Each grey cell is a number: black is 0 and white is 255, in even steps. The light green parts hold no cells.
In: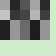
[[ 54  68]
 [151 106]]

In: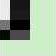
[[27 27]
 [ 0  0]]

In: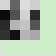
[[ 81 210]
 [180 196]]

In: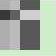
[[ 95 206]
 [187  88]]

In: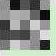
[[175 169]
 [186 114]]

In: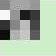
[[148  26]
 [134 187]]

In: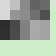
[[149 140]
 [ 72 129]]
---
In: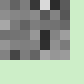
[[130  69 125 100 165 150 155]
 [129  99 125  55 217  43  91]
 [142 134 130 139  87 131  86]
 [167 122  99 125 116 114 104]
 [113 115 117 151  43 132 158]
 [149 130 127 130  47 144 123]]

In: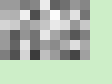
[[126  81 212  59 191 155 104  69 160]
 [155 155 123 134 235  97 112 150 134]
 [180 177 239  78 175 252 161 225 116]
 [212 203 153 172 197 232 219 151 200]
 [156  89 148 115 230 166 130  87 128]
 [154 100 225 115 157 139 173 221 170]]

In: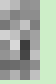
[[143 177 127 192]
 [204 184 144 148]
 [162 130 141 141]
 [119 155 194 126]
 [209 193 138 161]
 [135 216  60 163]
 [147 167  70 192]
 [105 108 116 140]]

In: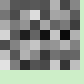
[[226 125  42  83  73 201  52 190]
 [147  86  83  88  82 179  69 134]
 [117  75 165 220  73 165 158  90]
 [171 123 148  67 167  99 122  61]
 [212  87  30 100  17 197  10 177]
 [ 74 131 171 196 141 149 181 129]
 [191  85 178 136  53 114  98 102]]

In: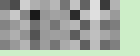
[[129 153 180 112 157 117 170 184  95 189 107 127]
 [102  75 207 175 163 183 117 195  98 222  58 179]
 [165 200 133  25 151 162 157  43 193 223 186 154]
 [131 153 180 112 158 117 171 183  94 188 109 125]
 [157 175 146  83 154 159 157  92 170 191 168 150]]

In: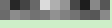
[[107 140 127 114 121 145 129 115  91  87 137]
 [111  39  68 104 219 175 149  71  29 136  86]]

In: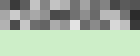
[[178  75 198 109 100 171 148 227 106 138 105 216 191  57]
 [116  58  93 195 132 195 177 114 163 109 131  71  91  84]
 [167 203 148 168 146  74  79 113 142 106 185 186 116  43]]
